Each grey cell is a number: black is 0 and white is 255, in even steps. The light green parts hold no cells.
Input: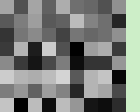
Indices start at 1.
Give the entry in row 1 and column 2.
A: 81
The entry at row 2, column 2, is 125
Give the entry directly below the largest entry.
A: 131
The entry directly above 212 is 125
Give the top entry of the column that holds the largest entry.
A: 173
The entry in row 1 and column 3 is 165
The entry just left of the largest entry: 188
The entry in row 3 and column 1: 52
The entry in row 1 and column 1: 165
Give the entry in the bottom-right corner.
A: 44
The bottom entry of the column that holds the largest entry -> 188
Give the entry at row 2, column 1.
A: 89
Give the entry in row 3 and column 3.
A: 138
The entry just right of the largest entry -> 89
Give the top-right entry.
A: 144

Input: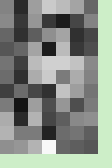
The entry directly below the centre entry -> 48
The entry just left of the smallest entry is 123
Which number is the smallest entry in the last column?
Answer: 70
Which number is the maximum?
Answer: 248
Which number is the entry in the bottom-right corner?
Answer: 86
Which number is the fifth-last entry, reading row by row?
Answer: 179
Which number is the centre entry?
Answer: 202
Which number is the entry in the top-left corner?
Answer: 131
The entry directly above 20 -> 108
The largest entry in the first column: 179
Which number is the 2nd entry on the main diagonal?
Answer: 56
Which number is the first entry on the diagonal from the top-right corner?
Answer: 102
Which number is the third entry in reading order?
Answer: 158
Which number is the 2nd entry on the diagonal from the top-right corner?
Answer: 70
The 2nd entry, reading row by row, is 42
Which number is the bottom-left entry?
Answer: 143
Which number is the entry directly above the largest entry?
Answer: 34
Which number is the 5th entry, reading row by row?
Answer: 187
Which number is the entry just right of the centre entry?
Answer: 123
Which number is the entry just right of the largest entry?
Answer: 102
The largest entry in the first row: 202
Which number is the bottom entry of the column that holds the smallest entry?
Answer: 150
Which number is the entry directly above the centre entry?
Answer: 208

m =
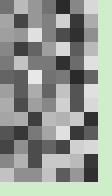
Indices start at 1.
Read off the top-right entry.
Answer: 216
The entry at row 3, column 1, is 159
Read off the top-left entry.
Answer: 114
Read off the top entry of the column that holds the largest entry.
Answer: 151
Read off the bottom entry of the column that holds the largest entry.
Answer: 143
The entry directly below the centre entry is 135
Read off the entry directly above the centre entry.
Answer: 114
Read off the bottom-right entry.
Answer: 48
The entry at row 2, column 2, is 69
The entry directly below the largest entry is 172
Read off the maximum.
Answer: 232
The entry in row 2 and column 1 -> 165
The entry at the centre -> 100
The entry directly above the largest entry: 121

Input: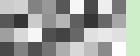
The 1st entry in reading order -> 203
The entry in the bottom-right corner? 254
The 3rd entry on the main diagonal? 246
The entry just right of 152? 87
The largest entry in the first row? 246
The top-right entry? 116
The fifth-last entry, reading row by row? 174
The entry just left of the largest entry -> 138
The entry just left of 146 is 203
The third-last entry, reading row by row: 190
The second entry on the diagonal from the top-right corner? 103
